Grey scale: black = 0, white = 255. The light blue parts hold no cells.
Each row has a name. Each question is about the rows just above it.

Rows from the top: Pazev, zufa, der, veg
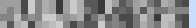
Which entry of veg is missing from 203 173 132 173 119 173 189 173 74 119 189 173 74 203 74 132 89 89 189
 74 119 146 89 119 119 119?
159
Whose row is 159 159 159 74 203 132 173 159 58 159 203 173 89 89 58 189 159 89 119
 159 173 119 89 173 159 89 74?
Pazev
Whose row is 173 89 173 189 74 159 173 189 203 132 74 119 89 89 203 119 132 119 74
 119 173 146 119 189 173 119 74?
veg
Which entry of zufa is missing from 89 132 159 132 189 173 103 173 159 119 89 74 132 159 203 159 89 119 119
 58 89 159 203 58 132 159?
146
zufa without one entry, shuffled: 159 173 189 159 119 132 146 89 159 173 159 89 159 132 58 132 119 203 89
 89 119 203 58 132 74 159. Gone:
103

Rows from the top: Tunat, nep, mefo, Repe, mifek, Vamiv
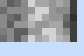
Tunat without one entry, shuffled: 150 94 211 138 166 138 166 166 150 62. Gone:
109
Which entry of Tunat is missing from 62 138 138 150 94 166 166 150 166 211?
109
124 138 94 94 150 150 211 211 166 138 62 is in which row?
mifek
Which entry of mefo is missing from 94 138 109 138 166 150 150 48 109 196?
211
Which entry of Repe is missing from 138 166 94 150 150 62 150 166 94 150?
181
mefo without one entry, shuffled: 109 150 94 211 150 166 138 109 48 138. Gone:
196
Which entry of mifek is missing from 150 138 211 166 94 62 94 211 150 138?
124

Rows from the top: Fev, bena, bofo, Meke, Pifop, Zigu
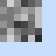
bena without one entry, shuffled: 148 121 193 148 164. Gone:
133
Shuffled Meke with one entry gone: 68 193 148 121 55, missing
107
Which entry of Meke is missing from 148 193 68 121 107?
55
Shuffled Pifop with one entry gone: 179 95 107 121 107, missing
80
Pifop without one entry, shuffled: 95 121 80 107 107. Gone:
179

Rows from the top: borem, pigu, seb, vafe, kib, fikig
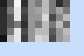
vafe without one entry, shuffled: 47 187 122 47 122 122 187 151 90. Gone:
106
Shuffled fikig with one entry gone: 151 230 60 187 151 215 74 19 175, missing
202
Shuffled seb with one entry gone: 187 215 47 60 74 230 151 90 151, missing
136
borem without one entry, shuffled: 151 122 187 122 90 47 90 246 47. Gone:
32
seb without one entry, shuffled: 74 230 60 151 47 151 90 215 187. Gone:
136
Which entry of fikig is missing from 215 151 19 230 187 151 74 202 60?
175

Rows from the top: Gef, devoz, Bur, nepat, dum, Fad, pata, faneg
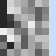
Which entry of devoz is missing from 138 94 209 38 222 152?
126
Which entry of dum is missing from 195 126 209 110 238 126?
138
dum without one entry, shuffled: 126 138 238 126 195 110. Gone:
209
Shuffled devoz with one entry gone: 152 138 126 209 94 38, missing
222
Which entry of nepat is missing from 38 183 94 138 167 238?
52
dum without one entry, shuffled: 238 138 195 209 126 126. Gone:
110
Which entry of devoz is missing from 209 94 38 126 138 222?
152

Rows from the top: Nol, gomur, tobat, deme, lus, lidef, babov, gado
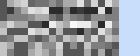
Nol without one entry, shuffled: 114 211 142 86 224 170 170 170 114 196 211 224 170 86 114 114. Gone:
102
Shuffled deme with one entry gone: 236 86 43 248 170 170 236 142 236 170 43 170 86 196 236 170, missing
211
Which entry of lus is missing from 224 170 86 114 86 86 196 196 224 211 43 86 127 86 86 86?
183
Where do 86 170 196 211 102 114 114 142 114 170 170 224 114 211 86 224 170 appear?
Nol
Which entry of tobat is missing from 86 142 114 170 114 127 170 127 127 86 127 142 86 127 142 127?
154
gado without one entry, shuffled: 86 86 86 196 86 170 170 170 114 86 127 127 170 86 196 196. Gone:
71
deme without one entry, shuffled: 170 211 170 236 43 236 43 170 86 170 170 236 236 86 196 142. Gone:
248

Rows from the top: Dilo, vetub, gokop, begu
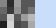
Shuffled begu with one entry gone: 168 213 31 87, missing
72
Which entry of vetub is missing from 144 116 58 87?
103
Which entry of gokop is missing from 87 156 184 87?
198
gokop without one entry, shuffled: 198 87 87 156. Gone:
184

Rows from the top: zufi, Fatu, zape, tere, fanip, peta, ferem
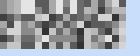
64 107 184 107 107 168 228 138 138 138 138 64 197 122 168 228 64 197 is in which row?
peta
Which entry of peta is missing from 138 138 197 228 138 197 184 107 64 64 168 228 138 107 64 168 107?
122
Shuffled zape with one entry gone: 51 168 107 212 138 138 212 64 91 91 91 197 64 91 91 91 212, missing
153
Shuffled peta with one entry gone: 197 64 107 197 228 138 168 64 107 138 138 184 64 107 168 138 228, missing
122
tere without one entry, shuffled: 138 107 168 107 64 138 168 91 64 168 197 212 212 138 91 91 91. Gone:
78

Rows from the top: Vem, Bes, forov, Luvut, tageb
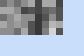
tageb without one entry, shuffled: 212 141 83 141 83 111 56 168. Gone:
127
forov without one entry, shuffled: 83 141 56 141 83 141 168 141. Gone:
111
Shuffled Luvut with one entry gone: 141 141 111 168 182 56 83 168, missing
156
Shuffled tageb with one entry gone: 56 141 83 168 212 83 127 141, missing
111
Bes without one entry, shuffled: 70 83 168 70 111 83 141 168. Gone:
96
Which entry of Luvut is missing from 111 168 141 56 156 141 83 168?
182
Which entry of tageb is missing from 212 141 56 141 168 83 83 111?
127

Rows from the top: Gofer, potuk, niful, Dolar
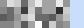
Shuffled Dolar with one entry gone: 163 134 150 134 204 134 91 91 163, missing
250
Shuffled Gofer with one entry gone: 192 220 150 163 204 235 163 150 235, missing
107
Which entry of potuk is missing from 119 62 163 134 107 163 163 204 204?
46
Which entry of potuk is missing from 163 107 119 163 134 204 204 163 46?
62

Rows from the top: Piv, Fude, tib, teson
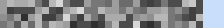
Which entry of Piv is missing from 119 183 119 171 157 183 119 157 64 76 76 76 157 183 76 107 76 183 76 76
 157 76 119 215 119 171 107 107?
199
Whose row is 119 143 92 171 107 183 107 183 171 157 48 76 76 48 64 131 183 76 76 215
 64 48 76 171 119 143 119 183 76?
teson
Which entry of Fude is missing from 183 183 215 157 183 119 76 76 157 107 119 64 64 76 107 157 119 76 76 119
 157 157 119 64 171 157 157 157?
143
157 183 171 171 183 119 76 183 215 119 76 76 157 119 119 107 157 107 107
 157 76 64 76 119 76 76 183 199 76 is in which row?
Piv
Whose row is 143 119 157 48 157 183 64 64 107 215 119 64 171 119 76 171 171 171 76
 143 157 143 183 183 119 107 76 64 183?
tib
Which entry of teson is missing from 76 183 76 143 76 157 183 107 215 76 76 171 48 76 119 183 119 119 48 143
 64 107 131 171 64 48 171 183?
92
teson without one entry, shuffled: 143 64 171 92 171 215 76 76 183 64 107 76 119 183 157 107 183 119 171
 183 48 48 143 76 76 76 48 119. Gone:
131

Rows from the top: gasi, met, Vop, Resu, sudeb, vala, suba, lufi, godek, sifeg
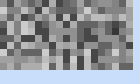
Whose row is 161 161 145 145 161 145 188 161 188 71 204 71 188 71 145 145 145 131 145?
godek
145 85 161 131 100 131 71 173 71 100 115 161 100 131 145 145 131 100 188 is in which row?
gasi
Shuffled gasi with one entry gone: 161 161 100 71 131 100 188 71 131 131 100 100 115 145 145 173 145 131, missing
85
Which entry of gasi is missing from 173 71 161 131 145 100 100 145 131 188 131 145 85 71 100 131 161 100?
115

